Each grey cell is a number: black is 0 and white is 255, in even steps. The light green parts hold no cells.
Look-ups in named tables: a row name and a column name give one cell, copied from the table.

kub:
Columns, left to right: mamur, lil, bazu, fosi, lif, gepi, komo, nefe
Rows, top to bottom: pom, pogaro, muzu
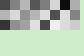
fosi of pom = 86
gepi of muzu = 239
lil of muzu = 144
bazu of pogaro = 146
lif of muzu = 73
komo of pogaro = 221
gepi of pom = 214
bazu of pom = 183
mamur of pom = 74
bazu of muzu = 161
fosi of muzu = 223
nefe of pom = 174
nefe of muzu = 204
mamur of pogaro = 181
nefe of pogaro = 131
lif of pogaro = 221
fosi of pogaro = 180

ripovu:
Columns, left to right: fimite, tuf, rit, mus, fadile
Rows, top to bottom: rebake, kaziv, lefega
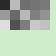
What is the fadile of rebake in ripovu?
121
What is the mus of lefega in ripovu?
200
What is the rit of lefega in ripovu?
125
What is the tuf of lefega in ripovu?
81
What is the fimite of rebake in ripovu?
41
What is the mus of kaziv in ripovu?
127

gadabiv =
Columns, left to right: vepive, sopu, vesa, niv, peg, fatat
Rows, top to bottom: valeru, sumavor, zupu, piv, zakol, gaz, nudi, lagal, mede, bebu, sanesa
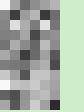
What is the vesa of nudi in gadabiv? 114
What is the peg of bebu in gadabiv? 187
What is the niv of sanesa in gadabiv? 204
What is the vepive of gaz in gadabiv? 168
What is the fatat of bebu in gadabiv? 157
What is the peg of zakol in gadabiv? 188
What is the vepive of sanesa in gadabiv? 166
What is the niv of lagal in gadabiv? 195
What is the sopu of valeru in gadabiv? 165
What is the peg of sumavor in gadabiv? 57
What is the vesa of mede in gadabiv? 189
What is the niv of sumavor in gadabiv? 182
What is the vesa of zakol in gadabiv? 138

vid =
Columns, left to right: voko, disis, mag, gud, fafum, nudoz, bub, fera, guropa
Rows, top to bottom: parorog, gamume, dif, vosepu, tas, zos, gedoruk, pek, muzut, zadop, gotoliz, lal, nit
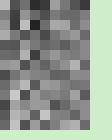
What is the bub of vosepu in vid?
138
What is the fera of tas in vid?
118
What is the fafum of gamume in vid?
78
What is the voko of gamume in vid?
127
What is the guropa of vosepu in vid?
105
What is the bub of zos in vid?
129
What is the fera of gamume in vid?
105
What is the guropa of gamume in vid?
125
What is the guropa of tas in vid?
137
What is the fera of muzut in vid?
114
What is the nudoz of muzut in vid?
150
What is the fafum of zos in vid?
131
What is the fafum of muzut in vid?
155
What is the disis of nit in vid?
193
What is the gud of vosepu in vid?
113
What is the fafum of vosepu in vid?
74
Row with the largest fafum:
lal

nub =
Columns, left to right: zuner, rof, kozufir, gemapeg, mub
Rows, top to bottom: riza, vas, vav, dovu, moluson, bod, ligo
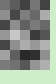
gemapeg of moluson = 152
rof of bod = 95
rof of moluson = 144
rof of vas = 71
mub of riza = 66
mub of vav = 105
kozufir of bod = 41
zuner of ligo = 122
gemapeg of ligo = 149
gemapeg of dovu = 59
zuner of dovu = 151

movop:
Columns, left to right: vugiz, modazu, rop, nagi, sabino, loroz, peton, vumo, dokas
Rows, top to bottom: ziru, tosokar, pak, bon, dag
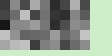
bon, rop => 99
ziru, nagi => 170
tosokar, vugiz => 68
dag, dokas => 140
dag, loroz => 140
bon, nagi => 104
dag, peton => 70
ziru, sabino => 117
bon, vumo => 124
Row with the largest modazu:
dag

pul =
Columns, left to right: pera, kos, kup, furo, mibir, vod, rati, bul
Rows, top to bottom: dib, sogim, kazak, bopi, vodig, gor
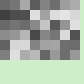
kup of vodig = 216
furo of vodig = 131
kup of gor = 172
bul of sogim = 215
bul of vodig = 108
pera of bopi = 140
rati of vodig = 110
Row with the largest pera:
bopi

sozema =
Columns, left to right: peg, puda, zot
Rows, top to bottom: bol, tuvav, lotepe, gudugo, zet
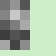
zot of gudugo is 70
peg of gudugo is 61
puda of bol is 148
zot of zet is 140
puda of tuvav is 200
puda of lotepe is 125
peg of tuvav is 132
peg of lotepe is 90
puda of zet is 68
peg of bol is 115
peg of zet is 166
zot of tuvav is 155
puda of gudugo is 83
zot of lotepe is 170
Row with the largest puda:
tuvav

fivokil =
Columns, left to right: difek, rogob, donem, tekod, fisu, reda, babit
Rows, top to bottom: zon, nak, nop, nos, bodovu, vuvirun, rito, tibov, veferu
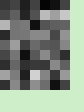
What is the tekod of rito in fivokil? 57
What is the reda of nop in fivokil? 95
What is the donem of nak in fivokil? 36
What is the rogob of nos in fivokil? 117
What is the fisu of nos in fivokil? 137
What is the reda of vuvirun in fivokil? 89
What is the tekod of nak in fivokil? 81
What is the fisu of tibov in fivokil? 132
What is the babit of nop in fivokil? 98
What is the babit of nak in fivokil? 199
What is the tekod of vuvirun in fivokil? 88
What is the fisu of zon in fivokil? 4
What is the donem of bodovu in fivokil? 63

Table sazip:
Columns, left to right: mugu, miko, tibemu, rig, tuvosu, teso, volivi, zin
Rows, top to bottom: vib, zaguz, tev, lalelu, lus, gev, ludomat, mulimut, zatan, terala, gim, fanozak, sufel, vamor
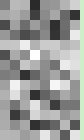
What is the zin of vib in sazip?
209
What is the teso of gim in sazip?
60
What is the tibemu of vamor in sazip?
157
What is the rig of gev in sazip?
254
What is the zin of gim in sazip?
117
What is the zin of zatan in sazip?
147
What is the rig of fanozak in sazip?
213
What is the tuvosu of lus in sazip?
203
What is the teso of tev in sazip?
47

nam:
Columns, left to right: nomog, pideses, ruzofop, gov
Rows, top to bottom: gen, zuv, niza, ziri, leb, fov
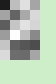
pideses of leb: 97
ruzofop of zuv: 169
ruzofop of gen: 224
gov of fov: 166
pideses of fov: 109
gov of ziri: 137
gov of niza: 213
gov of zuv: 217
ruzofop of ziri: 190
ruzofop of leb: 86
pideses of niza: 197
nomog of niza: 93
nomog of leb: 197
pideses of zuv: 100
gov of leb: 77
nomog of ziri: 156
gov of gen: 165
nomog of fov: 218
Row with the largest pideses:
ziri

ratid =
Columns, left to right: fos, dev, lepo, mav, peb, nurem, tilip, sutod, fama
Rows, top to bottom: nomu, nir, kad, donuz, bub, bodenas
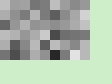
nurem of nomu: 190
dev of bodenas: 77
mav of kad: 147
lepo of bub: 136
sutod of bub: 136
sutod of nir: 167
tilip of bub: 160
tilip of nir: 139
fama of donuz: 121
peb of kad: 152
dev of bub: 91
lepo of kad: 177
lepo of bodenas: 122
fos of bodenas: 116
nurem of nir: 94
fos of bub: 174
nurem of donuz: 74
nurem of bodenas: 39
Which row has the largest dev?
donuz

